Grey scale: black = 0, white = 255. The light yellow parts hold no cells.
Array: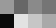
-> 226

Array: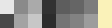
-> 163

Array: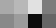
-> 156

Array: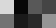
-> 26

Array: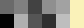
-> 176

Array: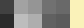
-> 189

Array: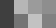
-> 116

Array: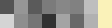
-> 142
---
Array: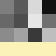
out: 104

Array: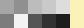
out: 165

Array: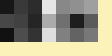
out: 71

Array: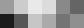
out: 156

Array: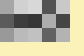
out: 91

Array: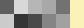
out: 95

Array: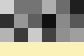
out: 47

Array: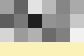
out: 93

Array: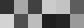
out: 49

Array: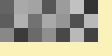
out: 93
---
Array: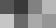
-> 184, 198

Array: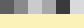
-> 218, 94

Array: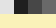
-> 105, 227

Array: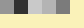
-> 123, 149

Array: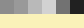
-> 33, 140

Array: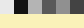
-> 67, 233
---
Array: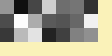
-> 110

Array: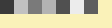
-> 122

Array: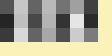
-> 115

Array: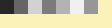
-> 151

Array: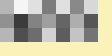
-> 145

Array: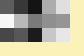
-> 143
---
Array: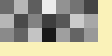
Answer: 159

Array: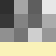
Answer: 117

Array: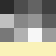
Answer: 177

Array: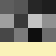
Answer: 122

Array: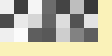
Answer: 206

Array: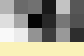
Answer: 61
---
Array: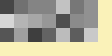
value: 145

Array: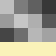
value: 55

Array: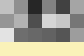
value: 165

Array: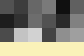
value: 96

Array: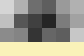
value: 177

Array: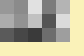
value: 180

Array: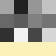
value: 194
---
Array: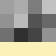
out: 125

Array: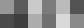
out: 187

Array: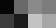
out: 138

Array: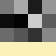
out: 27

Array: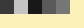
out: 90

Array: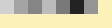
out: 34

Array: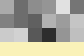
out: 225

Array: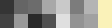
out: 124

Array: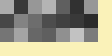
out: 49

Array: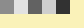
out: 206
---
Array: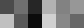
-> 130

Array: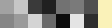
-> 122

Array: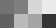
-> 214

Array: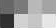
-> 184

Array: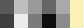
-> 102

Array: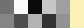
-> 198

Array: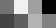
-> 159
